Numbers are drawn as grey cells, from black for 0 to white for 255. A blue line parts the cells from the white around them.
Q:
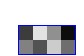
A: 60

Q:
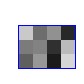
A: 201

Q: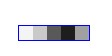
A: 244

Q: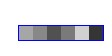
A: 166

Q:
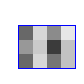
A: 104

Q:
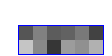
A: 85

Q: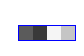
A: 91

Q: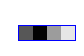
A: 87

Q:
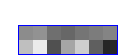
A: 140
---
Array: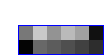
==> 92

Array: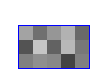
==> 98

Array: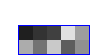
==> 201

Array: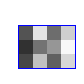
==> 150

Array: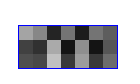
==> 170

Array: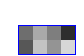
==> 148
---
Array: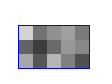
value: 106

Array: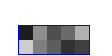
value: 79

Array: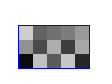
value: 173

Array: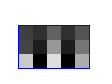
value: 152

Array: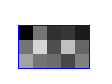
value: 79

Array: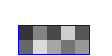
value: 73

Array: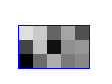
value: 17
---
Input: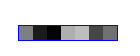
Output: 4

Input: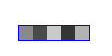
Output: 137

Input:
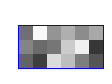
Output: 63

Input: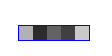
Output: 178

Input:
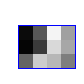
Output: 167

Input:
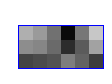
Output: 75

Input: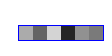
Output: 100

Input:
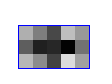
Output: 183

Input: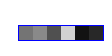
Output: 137
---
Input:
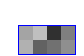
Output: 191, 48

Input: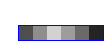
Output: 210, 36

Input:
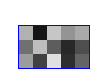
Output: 224, 21

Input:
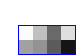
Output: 251, 21

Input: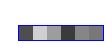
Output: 208, 59

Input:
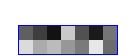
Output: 231, 18

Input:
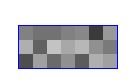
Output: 195, 58

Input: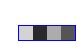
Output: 211, 42

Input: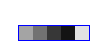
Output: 226, 20

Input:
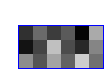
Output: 205, 5
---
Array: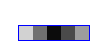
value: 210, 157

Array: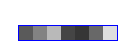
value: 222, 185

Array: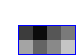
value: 197, 164

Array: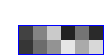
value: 230, 216

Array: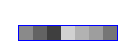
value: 209, 178

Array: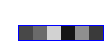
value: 210, 143

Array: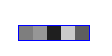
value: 202, 150
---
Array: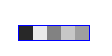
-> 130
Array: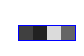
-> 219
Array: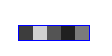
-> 84
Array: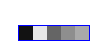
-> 101
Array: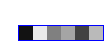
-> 128
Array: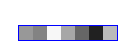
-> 247
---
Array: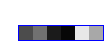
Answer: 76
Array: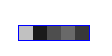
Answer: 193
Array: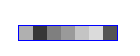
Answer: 176
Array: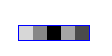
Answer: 215
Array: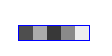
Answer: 78
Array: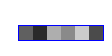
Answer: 96
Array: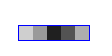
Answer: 207
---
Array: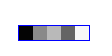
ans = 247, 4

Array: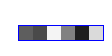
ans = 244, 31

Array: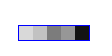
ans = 217, 20

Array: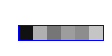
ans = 197, 17

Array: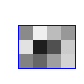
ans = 239, 30

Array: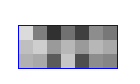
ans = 219, 49

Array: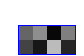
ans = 187, 8

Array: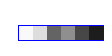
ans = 249, 29

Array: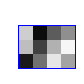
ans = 246, 12

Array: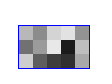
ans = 232, 27
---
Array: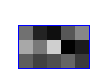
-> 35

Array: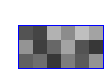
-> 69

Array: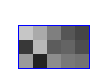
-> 170

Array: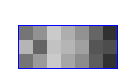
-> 146

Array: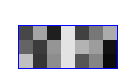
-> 164

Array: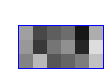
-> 72
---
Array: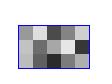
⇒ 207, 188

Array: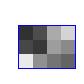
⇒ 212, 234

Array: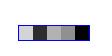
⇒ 4, 212

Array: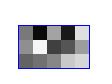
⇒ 223, 99

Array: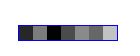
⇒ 194, 39

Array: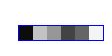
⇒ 244, 12

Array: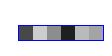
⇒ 164, 72
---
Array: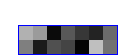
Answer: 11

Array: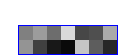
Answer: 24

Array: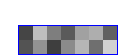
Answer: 69

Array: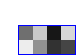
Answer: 50

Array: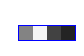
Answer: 66

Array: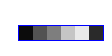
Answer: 42

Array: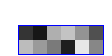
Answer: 30

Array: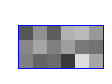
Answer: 86

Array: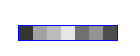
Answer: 77

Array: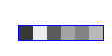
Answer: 91
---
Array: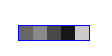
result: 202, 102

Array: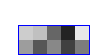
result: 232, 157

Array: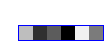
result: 123, 190

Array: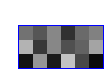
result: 129, 19

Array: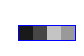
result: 153, 25

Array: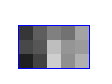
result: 163, 31

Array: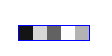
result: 179, 20

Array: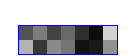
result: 209, 179

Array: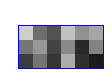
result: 165, 60
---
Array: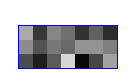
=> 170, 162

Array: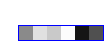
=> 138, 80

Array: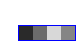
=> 42, 133

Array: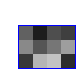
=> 97, 44

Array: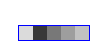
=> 219, 193

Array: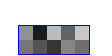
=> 145, 111

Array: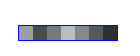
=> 158, 47

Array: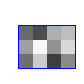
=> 105, 139

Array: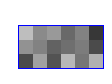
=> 190, 177

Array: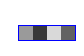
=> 154, 98
